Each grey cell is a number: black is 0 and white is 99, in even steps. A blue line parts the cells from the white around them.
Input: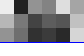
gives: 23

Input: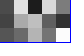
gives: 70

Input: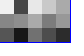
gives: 44

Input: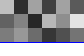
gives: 21

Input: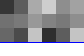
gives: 18

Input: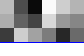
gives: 48

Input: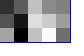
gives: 75

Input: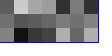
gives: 68

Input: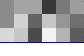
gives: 94

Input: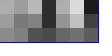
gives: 40
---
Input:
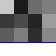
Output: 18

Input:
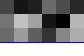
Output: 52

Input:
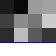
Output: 35

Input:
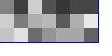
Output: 65

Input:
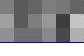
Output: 28

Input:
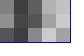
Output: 79

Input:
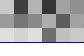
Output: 74

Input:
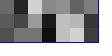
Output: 81

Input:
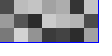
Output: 17

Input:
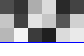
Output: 85
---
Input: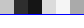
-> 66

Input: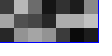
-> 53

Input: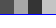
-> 76

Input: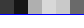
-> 41

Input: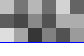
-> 39

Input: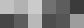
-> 23

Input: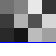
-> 20
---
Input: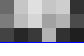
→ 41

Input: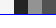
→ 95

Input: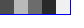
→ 30

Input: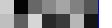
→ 80

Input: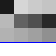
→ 10

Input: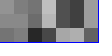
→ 57

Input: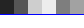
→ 14

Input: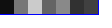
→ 6

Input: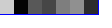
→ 80

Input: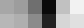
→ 65
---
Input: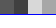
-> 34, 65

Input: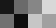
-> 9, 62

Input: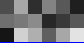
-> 30, 88

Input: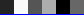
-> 14, 40

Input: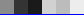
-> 54, 92

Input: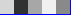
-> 83, 53

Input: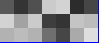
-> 34, 86

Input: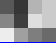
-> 34, 41

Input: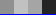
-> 56, 14
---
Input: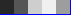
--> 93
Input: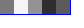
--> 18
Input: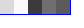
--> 43
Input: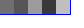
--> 22
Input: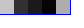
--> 2
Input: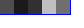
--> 74
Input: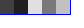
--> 47
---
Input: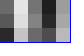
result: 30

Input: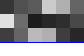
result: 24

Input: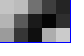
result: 67

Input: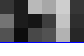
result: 69

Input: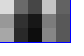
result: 52

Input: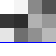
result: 56

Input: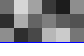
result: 79

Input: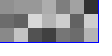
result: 42

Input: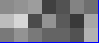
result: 32

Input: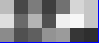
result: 21
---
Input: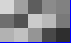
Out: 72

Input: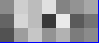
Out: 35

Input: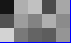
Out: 68

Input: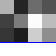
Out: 98

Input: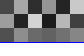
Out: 71

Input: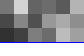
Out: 66
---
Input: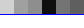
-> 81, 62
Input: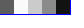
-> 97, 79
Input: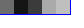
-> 74, 66
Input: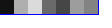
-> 85, 68
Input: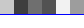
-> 94, 78
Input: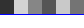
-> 82, 78
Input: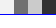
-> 94, 79
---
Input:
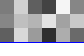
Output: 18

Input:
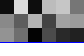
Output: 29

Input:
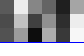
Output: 67

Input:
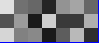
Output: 36

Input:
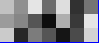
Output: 8

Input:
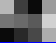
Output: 16
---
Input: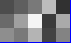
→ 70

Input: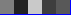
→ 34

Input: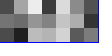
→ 82

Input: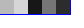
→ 46

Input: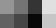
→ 58

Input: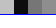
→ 46

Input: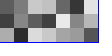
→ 85
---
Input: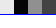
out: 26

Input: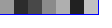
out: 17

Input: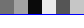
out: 33

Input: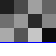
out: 12

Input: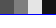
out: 32

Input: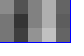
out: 24

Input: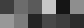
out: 14

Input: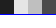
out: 29
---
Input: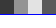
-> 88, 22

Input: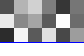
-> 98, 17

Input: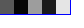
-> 89, 2

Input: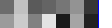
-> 88, 10

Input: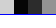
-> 81, 2

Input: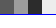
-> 92, 17

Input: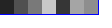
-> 78, 14

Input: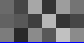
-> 75, 16

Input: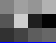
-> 80, 1
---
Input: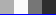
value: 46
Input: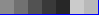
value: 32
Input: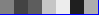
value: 36
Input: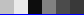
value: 5
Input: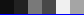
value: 47
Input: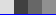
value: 40
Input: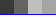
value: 74
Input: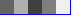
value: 25
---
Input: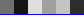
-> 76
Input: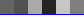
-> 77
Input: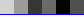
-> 1
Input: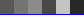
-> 76
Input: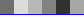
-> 19
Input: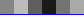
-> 45
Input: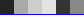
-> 20
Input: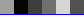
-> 83
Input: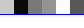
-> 98
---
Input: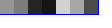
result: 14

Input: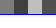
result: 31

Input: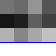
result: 12

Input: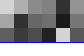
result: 13

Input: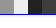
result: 24

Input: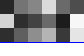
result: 15

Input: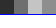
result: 43

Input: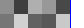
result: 28

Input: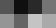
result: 16
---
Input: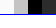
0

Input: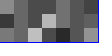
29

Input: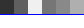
93

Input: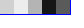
70

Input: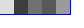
44

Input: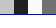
97

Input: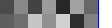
26

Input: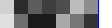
36
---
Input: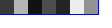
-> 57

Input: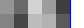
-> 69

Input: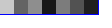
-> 48

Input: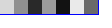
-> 60

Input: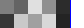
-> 78

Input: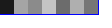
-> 64
